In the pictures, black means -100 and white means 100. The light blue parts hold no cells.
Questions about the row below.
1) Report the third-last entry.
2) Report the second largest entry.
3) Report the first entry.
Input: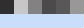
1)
-41
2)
19
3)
-63

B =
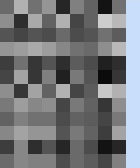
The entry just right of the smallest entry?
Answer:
-58
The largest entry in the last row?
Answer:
6
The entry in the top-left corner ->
-17
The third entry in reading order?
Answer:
-11
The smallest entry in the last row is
-46
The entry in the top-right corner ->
-11
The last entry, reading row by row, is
0
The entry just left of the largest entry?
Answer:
-23
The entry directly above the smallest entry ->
-75
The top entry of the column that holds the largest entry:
-85
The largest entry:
61
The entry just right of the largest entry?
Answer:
44
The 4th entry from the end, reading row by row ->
-17
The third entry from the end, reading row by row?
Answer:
-28
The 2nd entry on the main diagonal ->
-64
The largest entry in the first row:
39
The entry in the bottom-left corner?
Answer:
-17
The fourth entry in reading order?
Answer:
17
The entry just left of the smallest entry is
-34
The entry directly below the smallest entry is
56
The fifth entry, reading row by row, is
-70
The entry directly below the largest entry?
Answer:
-11
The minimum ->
-91
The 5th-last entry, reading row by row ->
-40

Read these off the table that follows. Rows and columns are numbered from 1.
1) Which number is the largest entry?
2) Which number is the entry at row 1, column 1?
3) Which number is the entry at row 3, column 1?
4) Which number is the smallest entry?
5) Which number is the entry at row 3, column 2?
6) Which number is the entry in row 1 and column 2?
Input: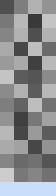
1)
60
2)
-38
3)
4
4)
-55
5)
39
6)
-1

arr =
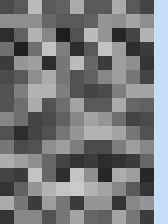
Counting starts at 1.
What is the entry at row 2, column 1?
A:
11
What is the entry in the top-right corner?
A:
-47
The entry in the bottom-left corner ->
-59
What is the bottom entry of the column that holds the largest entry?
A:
28
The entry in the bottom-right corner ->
-53
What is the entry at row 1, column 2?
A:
-30
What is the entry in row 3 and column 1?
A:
-65
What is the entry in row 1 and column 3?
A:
46
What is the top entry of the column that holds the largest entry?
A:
34
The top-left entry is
-41
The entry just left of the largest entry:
52
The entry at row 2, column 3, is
11
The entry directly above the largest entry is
52

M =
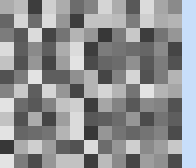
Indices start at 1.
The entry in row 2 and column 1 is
-20
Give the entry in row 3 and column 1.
-3
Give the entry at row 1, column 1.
35
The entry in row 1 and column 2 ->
47
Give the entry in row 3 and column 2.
-31
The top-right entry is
8
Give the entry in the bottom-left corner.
78
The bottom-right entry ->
-41
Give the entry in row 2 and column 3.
-15
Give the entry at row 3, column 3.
72
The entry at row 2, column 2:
67
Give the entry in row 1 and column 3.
-52
